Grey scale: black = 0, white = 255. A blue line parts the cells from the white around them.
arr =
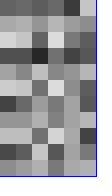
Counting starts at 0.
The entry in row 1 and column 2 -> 149
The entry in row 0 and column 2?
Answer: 93
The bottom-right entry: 176
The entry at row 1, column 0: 169
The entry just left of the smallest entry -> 80
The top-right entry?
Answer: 197
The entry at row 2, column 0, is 212
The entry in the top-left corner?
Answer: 99
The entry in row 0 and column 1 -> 105
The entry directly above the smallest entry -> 99
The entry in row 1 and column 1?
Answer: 176

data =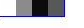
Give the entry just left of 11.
139
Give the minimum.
11

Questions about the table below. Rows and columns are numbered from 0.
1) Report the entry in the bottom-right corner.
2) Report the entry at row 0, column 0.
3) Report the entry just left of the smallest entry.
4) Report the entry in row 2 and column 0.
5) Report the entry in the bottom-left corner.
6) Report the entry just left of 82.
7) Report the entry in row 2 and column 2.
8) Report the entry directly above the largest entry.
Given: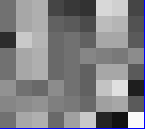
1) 250
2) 113
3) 36
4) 44
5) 113
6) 181
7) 181
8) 90

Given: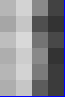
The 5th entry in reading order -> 166
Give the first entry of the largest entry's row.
190
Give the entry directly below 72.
51
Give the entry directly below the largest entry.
205
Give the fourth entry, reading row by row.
66
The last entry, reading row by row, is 59
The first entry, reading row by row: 182

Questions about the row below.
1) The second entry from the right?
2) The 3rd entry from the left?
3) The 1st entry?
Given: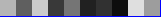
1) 223
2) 203
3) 181

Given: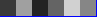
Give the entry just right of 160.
35
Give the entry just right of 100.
209

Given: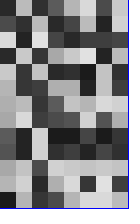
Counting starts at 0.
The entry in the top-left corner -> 41
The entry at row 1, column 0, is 75
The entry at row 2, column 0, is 217
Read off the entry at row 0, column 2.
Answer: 48
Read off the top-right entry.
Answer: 201
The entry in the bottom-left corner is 27
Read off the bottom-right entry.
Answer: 187
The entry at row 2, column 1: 35
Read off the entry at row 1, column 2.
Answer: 187
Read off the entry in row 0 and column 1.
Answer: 187

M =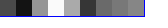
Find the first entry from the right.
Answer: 134
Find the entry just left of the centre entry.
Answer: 250
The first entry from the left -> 74

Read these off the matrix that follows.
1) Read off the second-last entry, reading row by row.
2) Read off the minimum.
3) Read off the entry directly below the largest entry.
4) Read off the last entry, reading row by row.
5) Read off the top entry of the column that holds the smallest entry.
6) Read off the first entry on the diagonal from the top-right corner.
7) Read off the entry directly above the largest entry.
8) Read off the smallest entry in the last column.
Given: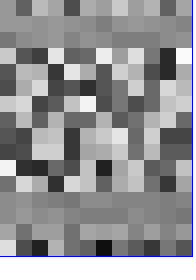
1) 119
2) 15
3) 172
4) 85
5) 158
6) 165
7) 146
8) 69

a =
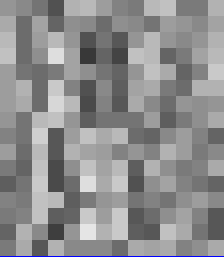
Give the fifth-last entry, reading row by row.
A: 163
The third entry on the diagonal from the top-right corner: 137
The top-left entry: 149
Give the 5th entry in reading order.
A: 178
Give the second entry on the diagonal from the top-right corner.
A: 137
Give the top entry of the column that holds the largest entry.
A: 185
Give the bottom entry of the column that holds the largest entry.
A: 137
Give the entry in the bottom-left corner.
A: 122
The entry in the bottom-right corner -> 170
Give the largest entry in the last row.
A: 178
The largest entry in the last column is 201
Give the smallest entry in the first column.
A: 94
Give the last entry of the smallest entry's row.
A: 185
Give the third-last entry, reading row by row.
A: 130
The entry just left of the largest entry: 149
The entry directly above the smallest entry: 81
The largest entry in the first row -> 193
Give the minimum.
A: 56
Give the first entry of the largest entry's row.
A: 100
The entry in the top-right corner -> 178
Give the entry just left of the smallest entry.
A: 163
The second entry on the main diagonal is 108
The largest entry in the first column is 193
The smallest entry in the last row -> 87
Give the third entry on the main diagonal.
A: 157

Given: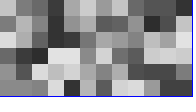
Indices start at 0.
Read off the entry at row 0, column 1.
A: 124
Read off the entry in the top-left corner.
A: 196
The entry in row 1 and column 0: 124
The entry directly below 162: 211
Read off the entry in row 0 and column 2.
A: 105
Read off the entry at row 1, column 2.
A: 131
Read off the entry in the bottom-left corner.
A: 138
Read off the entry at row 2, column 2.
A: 98
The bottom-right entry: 65
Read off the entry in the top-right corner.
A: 51
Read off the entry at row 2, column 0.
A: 219
